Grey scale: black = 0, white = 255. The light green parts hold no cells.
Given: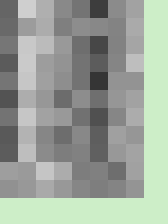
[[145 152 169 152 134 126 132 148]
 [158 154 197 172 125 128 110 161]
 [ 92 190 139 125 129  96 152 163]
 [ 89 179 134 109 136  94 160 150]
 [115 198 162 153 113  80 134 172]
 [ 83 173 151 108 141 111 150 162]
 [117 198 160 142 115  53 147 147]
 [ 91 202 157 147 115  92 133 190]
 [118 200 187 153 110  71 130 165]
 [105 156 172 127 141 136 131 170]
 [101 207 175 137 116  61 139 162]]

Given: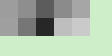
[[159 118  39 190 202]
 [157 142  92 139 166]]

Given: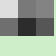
[[111  44  86]
 [222 121 131]]

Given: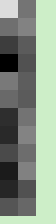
[[ 85 103]
 [ 38  81]
 [ 27 129]
 [ 74 109]
 [ 41 131]
 [ 46 115]
 [105  91]
 [121  93]
 [  0  81]
 [ 61  91]
 [111 130]
 [220 116]]

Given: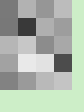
[[130 154 185 196]
 [162 233 226  76]
 [182 199 140 168]
 [120  57 175 157]
 [121 178 150 188]]

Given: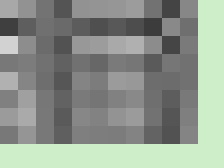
[[120 149 120  95 127 125 124 131  99  82 132]
 [155 170 120  90 135 130 147 155 114  85 127]
 [128 160 119  98 122 117 129 137 111  93 121]
 [177 133 110  86 132 124 155 152 109 108 113]
 [120 124 113  97 113 103 122 118  90 118 113]
 [210 141 107  82 152 156 169 176 140  69 122]
 [ 63  94 112 106  92  79  88  77  60 137 111]
 [168 146 115  84 146 148 150 156 114  68 135]]

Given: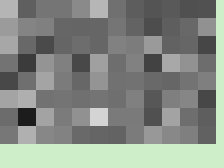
[[119 176 135 130 105 101  99 123 152 136 127  97]
 [108  28 163 123 145 212 122 122  80 163 110  94]
 [164 175 114 116 112 116 111 128  87 127 134  71]
 [ 72 111 164 123 103 148 113 114 105 102 115 127]
 [115  59 148 128  72 160 110 129  66 168 146 109]
 [167 104  74 101 109 102 129 124 154  98 102  70]
 [155 132 128 102 101 102 117  99  77  94 104 145]
 [181  95 117 117 138 182 112  93  84  89  80  81]]
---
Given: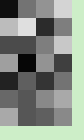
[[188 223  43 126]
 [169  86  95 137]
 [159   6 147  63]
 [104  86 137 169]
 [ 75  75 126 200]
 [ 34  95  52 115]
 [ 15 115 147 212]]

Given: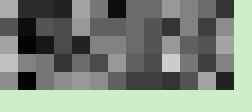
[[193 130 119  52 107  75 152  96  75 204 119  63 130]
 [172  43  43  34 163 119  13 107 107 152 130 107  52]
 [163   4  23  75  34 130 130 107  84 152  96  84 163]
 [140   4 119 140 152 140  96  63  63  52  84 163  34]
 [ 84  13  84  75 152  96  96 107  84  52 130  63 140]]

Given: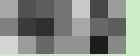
[[212 156 104 146 146  28 136]
 [168  81  93 116 200  70 156]
 [127  59  47 116 168 104  93]]

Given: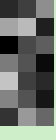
[[196  63  41]
 [165 186  31]
 [132  83  22]
 [123  83  10]
 [ 51 153 103]
 [ 41  63 142]
 [  0  73  94]]

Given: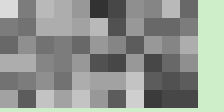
[[219 124 185 173 152  50  71 143 133 185 104]
 [173 173 133 124 152  81  71 152  71 104 143]
 [162  92 195 162 195 152  92 207  59  71  71]
 [124 114 173 173 162 185  81 152 104 104 124]
 [114 124 143 114 173 162 162 195  92  81  92]
 [104 143 114 124 104 152 133  92 152 133 173]]

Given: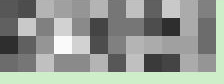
[[108 118 192 138 138 180  87 192  58  68 171 149]
 [ 96 201 128 210 138  68 118 118  77  46 171 108]
 [ 87  77 180 160 149 180 118 192  96 201 171 128]
 [ 46  96 149 250 210  77 128 180 171 160 160 108]]

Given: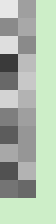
[[231 159]
 [222 138]
 [211 179]
 [168 150]
 [138 168]
 [126 159]
 [116 104]
 [104 200]
 [ 92 150]
 [ 81 179]
 [ 58 188]]

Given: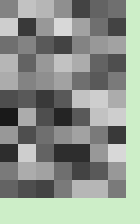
[[206  57 152 216 162 111  67]
 [182  99 152 194 172  99  78]
 [172 131 143 162 111  89 122]
 [152  78 111 143 162 122  57]
 [131 194 182 143  67  99 111]
 [122 172 162 111  67  89 152]
 [111 131  89  67 131 152 162]
 [ 99  78  67 122 182 182 122]
 [ 78  89  57  89 194 206 172]
 [ 45 206  99  45  45 152 216]
 [ 25 172  78  36  89 194 206]]

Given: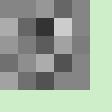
[[172 102  51 204 133]
 [162 112  82 133 133]
 [151 124  92 162 124]
 [133 133 151 102 133]
 [112 142 172  82 133]]
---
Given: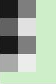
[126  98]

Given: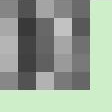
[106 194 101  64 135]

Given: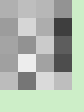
[147 173 146 160]

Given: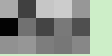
[151 121 125]

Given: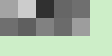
[111 107]

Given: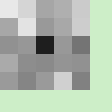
[203 168  30 141 154]
